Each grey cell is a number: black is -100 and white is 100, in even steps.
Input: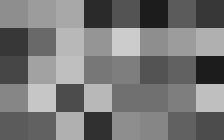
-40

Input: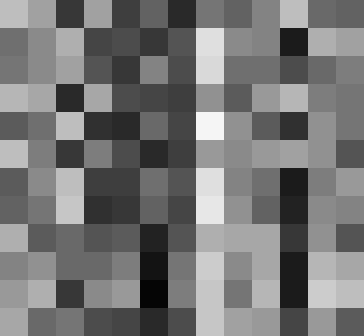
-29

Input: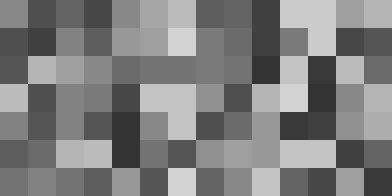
-55

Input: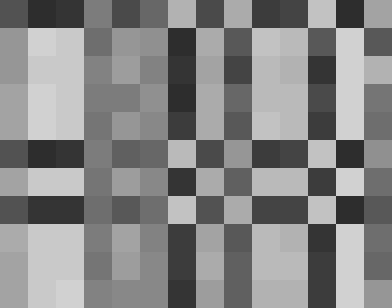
18

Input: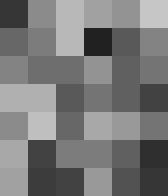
-58
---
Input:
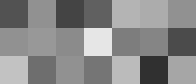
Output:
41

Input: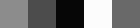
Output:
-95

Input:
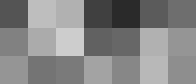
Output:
-67

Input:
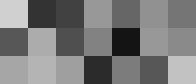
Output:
-20

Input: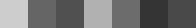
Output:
-15

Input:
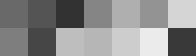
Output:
37
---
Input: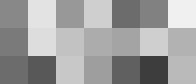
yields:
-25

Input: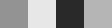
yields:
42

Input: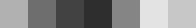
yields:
-14

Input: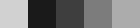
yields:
-3

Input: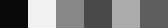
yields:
-26

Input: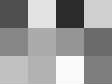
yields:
-16

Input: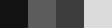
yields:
-28

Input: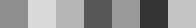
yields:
11

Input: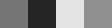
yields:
13

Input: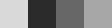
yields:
31
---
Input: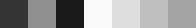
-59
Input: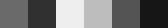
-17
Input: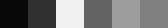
-94
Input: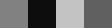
1
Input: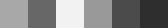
32
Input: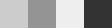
60
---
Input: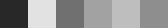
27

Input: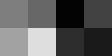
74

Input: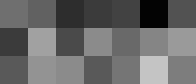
-8

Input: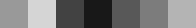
-31

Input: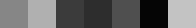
-38

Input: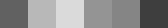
16

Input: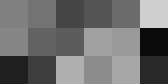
10

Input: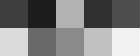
8

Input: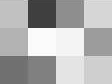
0
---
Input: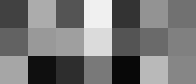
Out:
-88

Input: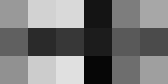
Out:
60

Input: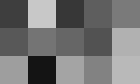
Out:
-84

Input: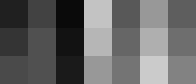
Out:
-37

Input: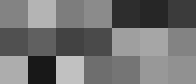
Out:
-81

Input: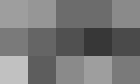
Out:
-27

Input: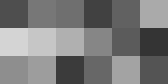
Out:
23

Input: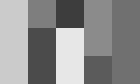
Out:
-41

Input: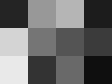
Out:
-60

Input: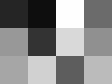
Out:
64
